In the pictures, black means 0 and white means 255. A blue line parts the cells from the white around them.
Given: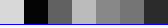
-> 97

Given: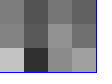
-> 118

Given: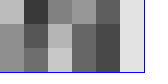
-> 129

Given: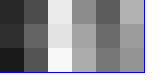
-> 235

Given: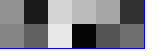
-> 212

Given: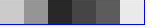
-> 40

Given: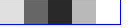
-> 41

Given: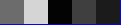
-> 3

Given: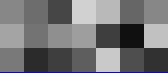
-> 70
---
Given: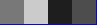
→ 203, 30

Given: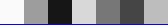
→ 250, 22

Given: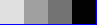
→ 224, 2

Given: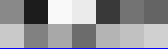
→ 249, 28

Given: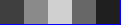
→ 208, 31

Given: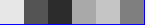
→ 231, 44

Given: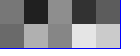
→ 229, 32
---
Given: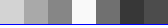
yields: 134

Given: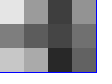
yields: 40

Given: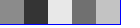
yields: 232

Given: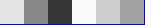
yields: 55

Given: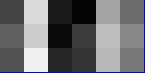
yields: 38

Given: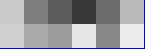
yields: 156

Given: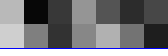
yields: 50

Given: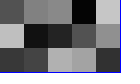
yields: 177

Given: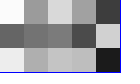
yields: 196
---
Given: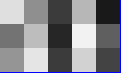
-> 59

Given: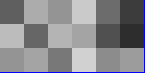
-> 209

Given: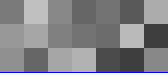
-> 75

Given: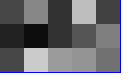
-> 155

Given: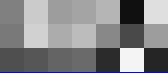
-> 43

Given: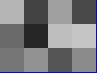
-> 146
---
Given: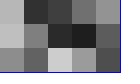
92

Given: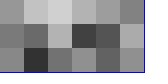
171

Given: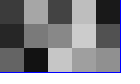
81

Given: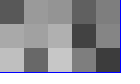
133

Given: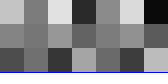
91

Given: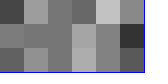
51

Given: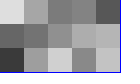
181

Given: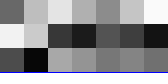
19
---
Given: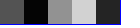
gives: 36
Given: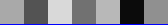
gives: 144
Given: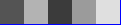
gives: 223
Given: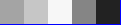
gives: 34
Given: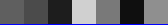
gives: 143
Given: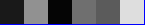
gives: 222
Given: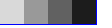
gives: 28
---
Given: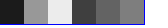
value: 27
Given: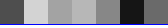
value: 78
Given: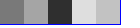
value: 121
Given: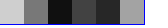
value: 207
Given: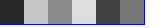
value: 41
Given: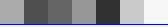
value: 170
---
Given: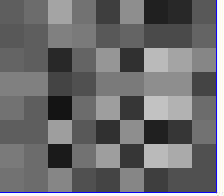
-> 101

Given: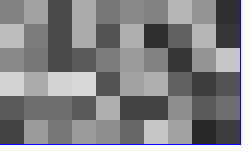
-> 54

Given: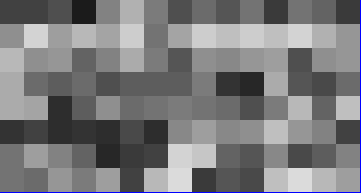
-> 150

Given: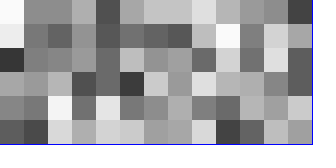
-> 167

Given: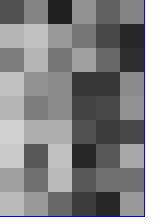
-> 39

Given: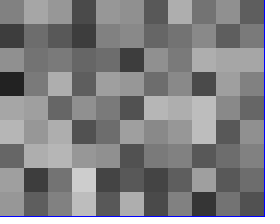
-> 122
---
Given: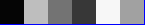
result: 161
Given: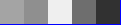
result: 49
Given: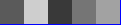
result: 162
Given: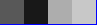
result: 200
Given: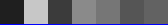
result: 98
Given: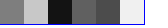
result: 240
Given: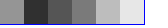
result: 231
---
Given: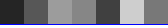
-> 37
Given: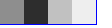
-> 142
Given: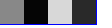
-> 136
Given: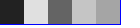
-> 34
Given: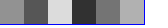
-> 146
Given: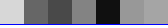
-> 215
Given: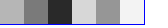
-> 182
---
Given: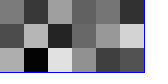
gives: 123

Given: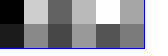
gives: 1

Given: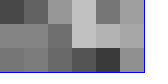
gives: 72

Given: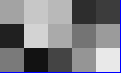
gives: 163

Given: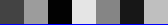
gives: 67

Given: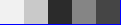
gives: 241

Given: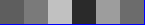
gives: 94
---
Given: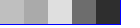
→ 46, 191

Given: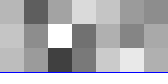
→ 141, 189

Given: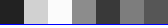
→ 86, 34

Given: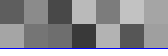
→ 165, 165

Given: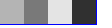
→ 48, 180

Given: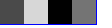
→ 116, 74
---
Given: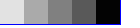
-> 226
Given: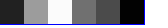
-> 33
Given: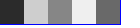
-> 43
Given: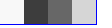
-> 248
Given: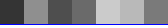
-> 52
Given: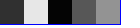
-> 48
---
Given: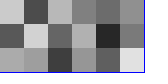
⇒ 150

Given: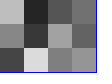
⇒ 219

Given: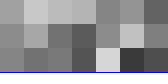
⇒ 214

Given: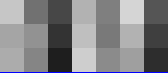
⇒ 139

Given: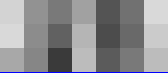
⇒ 91

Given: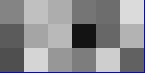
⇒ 125

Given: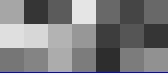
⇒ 45
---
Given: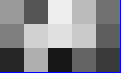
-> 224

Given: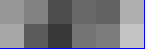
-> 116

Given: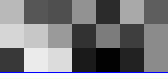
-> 123

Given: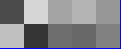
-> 110

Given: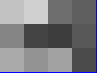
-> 68

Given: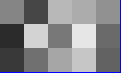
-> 120

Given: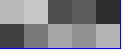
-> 165

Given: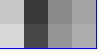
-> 70

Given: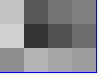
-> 52
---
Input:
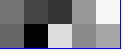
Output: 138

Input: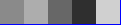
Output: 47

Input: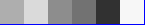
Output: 49

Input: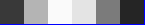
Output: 123

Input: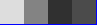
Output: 48

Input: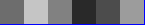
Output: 76

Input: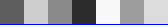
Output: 158

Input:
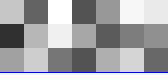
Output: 212

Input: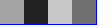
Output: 199

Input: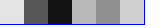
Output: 144
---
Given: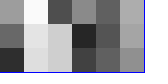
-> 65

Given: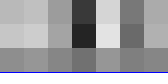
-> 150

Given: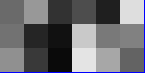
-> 228

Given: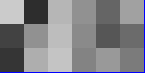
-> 131

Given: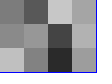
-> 130

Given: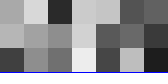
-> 70

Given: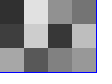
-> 88

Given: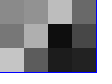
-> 92

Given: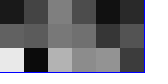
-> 140
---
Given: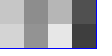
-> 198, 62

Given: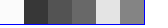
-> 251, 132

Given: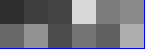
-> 46, 174

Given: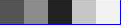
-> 84, 242

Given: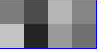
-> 125, 112

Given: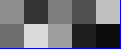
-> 142, 13
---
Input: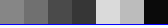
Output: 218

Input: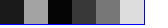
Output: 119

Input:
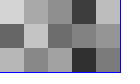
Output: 189

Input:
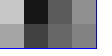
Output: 165

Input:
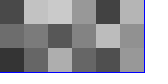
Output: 66

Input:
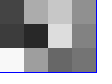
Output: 60

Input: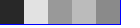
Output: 138

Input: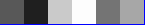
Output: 116

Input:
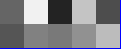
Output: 77

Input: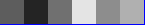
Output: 141
